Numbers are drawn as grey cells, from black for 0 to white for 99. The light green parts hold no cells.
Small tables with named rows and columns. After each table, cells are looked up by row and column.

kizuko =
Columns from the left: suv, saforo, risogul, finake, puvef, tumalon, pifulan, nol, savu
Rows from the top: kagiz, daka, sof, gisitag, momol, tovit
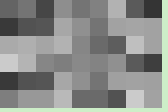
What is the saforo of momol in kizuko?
32
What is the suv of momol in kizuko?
22
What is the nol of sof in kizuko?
74
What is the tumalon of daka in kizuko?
45
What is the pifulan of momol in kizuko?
62
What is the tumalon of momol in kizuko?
45
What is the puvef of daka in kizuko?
56
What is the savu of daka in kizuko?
63
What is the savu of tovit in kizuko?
63
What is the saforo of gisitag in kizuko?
70
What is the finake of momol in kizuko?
65

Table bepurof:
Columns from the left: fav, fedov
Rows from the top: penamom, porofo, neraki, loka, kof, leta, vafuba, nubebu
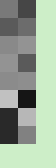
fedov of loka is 35
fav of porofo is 35
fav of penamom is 47
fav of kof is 54
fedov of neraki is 57
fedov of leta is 8
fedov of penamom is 27
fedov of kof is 55
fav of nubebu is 16
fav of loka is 57
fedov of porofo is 42
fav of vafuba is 16
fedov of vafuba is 71
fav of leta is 75
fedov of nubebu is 50
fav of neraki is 53

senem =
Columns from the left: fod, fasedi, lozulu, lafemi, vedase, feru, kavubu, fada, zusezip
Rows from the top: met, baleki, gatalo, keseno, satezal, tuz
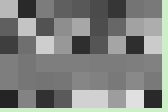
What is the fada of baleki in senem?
63
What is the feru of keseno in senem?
48
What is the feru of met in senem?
29
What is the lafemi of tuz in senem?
35
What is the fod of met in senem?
72
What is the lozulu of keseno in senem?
49
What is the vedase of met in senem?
34
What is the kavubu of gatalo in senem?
64
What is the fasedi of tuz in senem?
51

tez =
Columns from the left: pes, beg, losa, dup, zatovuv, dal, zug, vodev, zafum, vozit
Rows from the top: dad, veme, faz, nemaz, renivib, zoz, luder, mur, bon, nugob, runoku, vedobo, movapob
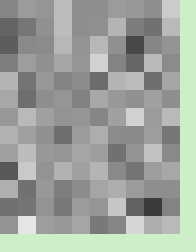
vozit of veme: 72
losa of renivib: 59
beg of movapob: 89
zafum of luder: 60
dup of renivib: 51
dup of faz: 71
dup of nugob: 69
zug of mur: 54
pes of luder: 59
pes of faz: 36
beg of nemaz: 61
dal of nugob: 70
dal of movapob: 47
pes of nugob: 34
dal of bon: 61
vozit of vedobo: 51
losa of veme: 56
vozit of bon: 53

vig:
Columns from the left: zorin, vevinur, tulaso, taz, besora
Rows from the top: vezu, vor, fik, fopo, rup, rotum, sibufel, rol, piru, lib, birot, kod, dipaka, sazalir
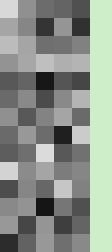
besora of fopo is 70
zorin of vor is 64
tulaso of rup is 9
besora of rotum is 70
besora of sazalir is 53
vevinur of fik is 64
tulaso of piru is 85
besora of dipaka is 39
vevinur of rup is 39

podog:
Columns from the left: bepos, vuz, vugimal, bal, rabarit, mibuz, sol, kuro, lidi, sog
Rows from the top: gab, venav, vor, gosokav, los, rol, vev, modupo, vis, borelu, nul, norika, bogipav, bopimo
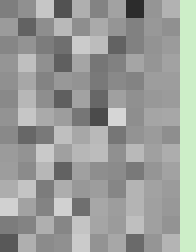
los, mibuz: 47
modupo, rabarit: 65
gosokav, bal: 37
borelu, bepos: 61
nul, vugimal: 48
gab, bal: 32
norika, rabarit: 43
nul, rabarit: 59
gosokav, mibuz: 46
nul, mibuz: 61
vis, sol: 56
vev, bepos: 57
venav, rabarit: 55
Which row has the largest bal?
norika

